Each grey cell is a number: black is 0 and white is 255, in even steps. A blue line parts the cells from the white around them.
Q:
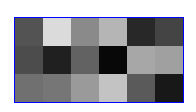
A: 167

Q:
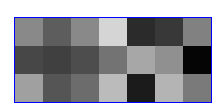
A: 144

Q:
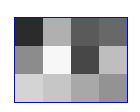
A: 71

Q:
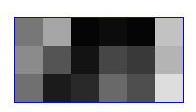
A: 57

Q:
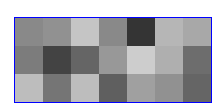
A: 175

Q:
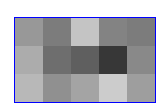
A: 55

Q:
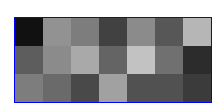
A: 112

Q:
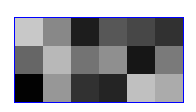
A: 22
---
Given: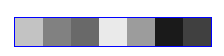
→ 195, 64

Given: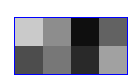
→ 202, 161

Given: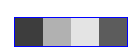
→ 61, 92

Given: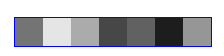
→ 116, 150

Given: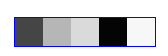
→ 69, 247

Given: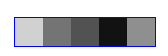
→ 209, 143
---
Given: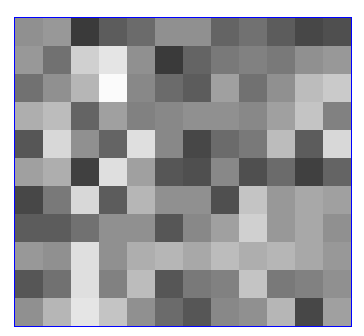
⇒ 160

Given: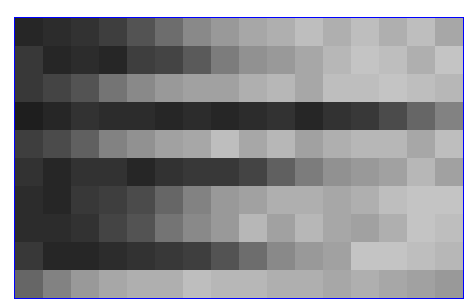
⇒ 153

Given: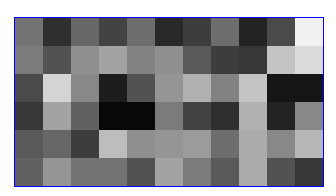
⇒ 55

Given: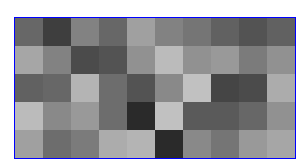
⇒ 166

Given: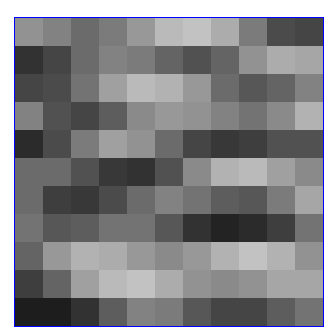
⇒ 115

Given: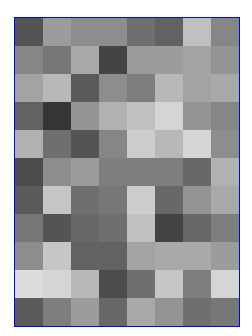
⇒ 119

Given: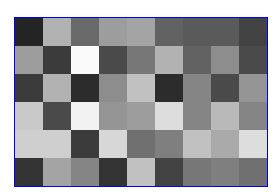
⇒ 112

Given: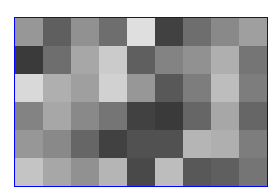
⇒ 117
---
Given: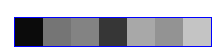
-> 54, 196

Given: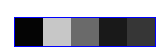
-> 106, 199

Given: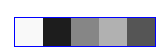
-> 134, 249

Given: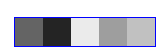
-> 235, 235

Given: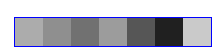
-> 156, 202

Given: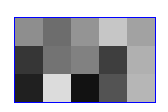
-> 129, 220

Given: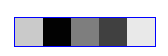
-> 126, 233

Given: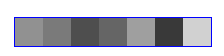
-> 101, 209
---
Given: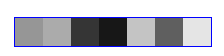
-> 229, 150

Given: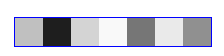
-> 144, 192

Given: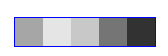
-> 50, 166

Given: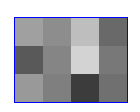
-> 105, 153

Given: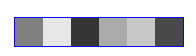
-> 73, 128

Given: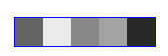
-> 41, 100

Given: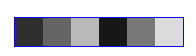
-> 219, 47
